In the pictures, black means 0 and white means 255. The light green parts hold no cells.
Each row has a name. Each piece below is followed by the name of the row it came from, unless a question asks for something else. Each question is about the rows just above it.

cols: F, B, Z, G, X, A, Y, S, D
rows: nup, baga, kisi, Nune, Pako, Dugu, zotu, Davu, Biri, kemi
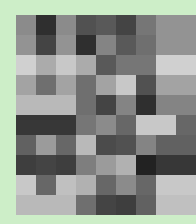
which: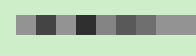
baga
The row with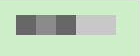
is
Biri

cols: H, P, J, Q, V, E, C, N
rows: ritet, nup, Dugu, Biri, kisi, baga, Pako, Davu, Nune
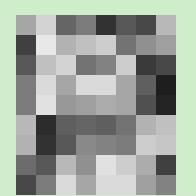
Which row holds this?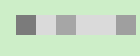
Nune
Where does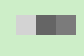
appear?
ritet

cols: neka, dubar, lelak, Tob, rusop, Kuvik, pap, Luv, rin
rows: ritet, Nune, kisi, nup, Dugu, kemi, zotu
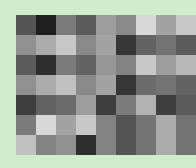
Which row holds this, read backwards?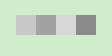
ritet
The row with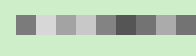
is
kemi
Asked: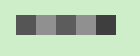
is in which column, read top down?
neka
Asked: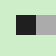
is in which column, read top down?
dubar

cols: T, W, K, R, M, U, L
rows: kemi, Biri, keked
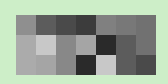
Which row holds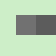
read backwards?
Biri
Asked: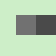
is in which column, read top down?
L
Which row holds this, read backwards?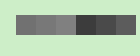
kemi
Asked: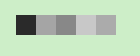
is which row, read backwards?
Biri

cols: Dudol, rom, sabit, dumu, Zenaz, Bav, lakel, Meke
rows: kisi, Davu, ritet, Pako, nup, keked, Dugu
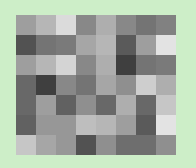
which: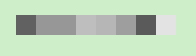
keked
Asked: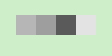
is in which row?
keked
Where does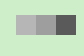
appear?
keked
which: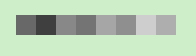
Pako
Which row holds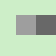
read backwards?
nup
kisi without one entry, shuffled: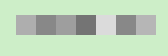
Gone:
[129]
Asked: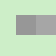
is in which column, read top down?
rom

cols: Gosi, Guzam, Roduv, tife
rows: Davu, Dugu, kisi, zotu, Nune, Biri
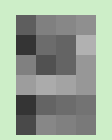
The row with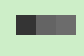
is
Nune
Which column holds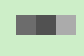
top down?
Guzam
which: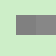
Davu
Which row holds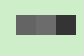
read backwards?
Dugu
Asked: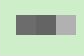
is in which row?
Dugu

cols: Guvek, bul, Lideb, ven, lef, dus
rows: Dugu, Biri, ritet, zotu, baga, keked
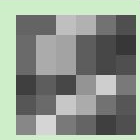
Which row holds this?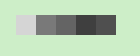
keked
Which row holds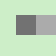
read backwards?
baga
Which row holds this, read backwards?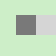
keked

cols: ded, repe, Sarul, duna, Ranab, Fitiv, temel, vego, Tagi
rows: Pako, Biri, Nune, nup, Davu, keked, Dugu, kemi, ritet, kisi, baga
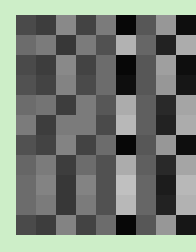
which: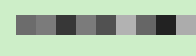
Biri
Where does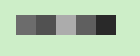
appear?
kemi
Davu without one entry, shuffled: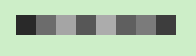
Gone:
[116]

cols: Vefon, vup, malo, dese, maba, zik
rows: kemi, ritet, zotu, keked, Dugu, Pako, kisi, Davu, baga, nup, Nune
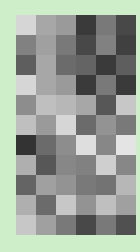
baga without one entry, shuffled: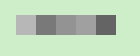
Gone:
[115]
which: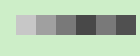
Nune
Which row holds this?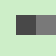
Nune

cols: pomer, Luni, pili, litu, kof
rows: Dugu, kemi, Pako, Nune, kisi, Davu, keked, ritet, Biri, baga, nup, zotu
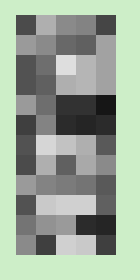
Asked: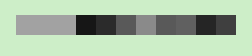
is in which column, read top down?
kof
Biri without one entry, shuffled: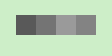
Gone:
[123]
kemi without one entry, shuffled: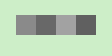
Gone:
[154]
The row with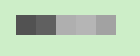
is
Nune
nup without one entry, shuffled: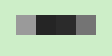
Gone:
[146]
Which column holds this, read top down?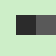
kof
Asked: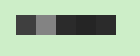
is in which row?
Davu

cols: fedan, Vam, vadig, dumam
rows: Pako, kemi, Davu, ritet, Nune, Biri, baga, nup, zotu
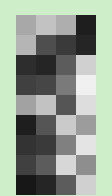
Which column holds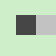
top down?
Vam
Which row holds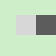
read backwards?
nup
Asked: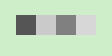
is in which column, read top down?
vadig
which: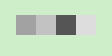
Nune
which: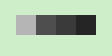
kemi
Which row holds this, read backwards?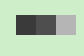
kemi
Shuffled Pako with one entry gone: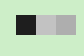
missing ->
[168]

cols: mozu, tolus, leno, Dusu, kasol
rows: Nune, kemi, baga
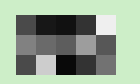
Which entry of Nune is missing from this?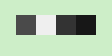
[17]
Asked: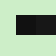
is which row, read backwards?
Nune
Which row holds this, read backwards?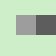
kemi

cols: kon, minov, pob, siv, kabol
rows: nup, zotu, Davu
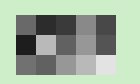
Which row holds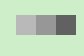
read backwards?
Davu
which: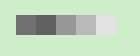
Davu
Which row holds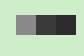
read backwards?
nup

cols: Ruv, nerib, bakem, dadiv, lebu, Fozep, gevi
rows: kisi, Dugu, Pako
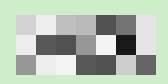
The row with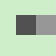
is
Dugu
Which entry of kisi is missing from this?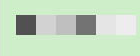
[185]
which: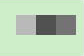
kisi
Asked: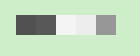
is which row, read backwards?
Pako
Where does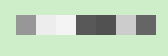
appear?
Pako

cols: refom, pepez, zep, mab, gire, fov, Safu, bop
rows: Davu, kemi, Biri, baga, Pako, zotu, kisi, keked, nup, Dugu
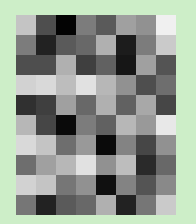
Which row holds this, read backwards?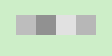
keked
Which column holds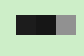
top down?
fov
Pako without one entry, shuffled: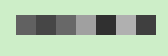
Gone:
[168]

